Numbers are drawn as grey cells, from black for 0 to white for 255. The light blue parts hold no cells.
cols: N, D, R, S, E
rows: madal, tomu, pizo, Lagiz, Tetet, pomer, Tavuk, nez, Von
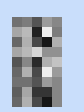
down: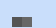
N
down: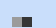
S

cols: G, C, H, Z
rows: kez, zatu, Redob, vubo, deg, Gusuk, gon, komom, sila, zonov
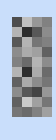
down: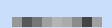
H
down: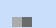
C
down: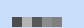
G
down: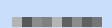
G

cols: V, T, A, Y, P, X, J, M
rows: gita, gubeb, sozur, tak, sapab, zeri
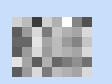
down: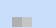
P
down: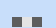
V
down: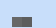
V
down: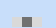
M

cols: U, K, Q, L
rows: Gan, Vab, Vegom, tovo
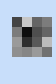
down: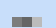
L
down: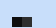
K
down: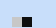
K

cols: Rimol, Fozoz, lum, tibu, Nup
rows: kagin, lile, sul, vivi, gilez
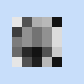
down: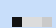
Nup
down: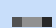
Fozoz
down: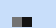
lum

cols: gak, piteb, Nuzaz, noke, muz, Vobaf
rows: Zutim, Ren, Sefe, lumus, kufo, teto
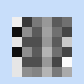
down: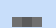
muz
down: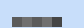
muz
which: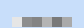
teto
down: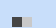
Vobaf
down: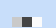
Vobaf
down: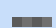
muz
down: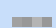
noke

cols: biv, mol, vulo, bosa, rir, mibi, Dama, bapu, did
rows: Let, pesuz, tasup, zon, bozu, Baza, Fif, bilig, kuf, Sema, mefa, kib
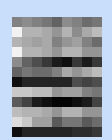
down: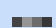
did
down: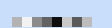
biv
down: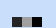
mibi
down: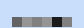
rir
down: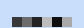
bosa
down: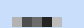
vulo

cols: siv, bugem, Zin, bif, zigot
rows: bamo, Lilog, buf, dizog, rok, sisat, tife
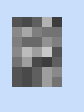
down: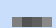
zigot
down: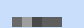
Zin
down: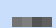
zigot
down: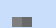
Zin

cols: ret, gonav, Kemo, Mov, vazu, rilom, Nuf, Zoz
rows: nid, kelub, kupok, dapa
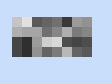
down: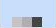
ret
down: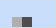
rilom
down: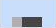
ret
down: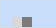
vazu
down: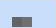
Mov
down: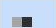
gonav
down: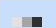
gonav

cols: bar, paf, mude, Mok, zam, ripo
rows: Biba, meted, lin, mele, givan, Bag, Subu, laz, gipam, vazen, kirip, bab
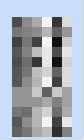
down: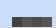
bar
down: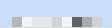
Mok
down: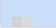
ripo
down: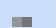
bar
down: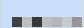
mude
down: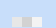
Mok
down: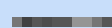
bar

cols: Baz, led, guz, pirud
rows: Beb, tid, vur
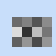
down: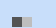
guz
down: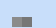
pirud
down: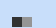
led

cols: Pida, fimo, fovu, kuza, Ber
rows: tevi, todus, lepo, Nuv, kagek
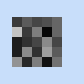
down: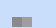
kuza
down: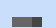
Ber
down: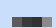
fimo
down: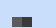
fimo
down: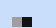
kuza
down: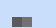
Ber
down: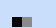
kuza

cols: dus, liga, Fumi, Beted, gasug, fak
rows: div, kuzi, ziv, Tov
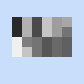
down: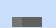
fak
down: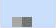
fak
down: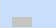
Beted
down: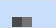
Fumi

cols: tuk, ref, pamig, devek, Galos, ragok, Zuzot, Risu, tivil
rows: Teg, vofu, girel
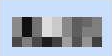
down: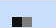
ref
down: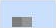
Risu
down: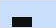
ref
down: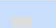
devek
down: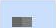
Risu
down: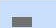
pamig

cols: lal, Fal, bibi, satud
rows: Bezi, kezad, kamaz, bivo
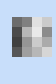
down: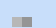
Fal
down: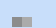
satud

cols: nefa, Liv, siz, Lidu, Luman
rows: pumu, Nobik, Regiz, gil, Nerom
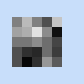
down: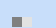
siz
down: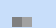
nefa
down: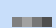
nefa
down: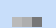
Liv
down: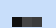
Luman
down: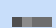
Lidu
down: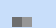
Lidu

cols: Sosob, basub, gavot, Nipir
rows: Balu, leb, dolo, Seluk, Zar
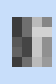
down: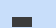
Sosob
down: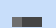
basub
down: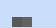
Sosob
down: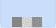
Nipir

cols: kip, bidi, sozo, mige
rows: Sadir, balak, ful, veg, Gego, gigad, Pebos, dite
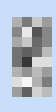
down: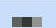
bidi
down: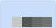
sozo

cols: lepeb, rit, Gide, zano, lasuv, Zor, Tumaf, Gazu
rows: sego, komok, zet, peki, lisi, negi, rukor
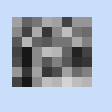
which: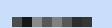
lisi
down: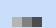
lasuv
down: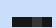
rit
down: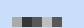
zano
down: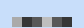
zano
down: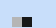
rit

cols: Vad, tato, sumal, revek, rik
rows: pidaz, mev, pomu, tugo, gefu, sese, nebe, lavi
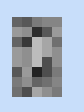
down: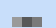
Vad
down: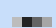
sumal
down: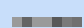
Vad
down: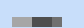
revek
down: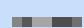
revek
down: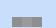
tato
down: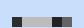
sumal

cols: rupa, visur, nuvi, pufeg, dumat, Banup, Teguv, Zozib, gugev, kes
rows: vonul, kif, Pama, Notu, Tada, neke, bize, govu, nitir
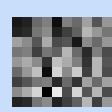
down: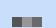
gugev
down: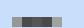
kes

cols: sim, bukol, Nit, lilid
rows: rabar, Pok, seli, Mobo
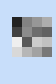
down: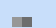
Nit
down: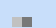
lilid
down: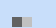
lilid
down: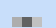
lilid

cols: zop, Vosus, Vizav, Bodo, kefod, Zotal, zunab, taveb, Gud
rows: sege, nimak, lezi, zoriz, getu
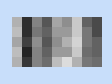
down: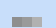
Zotal
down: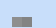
Vizav

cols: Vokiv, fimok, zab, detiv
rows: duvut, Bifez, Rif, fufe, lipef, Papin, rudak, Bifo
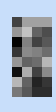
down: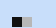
Vokiv
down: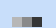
detiv
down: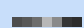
detiv
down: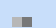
Vokiv

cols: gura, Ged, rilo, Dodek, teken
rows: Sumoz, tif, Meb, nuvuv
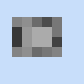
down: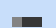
gura
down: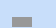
Ged
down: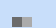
rilo

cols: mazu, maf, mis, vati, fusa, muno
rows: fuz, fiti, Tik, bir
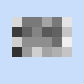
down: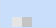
muno
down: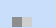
mis
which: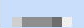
Tik
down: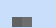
fusa

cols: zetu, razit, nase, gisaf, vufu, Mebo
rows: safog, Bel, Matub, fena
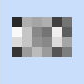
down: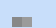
gisaf
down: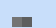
Mebo
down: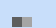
Mebo
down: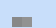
nase
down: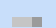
razit

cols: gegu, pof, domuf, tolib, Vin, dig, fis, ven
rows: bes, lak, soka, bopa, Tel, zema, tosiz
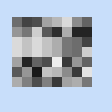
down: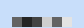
ven
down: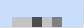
tolib

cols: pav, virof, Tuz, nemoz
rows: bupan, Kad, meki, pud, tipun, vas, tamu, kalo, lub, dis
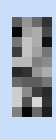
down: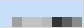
virof
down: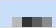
virof
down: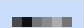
nemoz

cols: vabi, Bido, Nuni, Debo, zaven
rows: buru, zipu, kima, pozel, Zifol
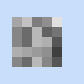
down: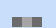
Bido
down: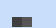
zaven
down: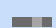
Bido
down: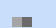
Bido

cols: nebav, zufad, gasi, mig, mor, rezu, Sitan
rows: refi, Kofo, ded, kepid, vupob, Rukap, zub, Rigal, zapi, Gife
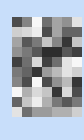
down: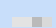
rezu
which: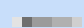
Gife
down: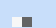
nebav
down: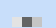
Sitan
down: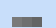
zufad
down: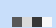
gasi
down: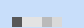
rezu

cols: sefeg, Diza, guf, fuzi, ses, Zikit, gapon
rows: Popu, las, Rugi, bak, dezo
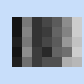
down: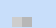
gapon
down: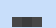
fuzi
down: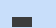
guf
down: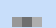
Zikit
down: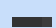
guf
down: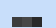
fuzi

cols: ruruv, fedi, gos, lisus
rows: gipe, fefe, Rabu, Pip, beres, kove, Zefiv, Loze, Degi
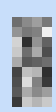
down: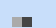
ruruv
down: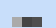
ruruv
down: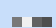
lisus
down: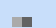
gos

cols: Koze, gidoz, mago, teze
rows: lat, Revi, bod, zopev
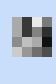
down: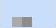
Koze
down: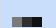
teze
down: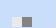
mago
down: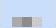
Koze
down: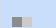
Koze
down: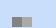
mago

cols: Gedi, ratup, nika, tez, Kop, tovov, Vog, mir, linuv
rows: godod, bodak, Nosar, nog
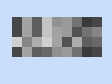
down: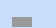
tovov
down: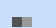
tovov
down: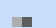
nika
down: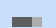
nika
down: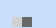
tez
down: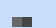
linuv

